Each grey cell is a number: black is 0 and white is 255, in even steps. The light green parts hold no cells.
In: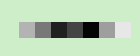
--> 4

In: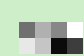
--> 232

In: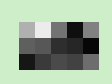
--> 129

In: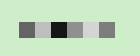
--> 212

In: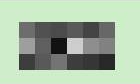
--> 68

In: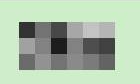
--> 195

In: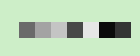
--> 230

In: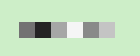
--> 137

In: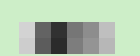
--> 141
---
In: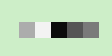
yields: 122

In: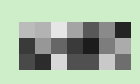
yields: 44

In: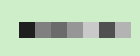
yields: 107

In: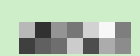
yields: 77

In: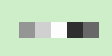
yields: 149

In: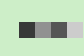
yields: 145

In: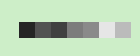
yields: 82

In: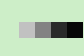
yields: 131

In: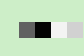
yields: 209

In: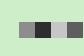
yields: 141
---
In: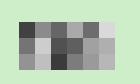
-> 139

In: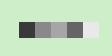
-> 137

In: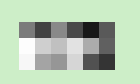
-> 66

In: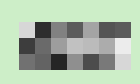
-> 45

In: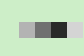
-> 112

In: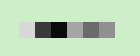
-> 58

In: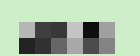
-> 63
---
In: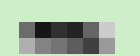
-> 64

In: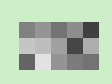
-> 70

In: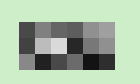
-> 120

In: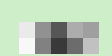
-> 108

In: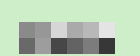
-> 124

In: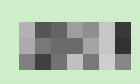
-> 198
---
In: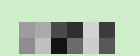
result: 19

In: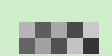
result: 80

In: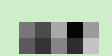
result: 133

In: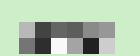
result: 249

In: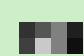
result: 128

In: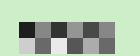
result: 234

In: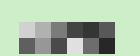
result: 74

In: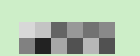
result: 167

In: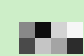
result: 164

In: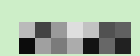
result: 123
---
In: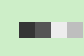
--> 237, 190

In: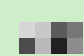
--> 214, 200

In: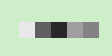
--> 232, 159

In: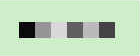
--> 216, 186

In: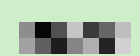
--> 209, 197

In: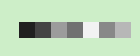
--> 242, 183

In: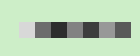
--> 216, 152

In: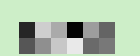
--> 233, 206

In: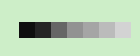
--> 211, 187
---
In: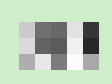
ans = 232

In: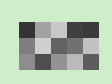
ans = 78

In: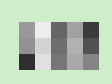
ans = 224

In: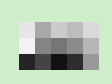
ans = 68

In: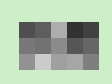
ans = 203

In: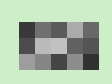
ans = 134

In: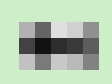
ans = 122
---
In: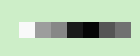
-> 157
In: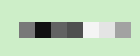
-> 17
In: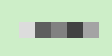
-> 94
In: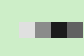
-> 139
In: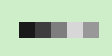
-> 62
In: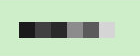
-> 65
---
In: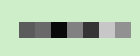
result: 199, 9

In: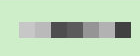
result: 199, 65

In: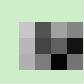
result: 198, 5

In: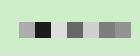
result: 221, 27

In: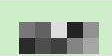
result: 220, 35

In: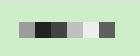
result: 237, 34

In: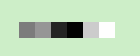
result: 254, 3
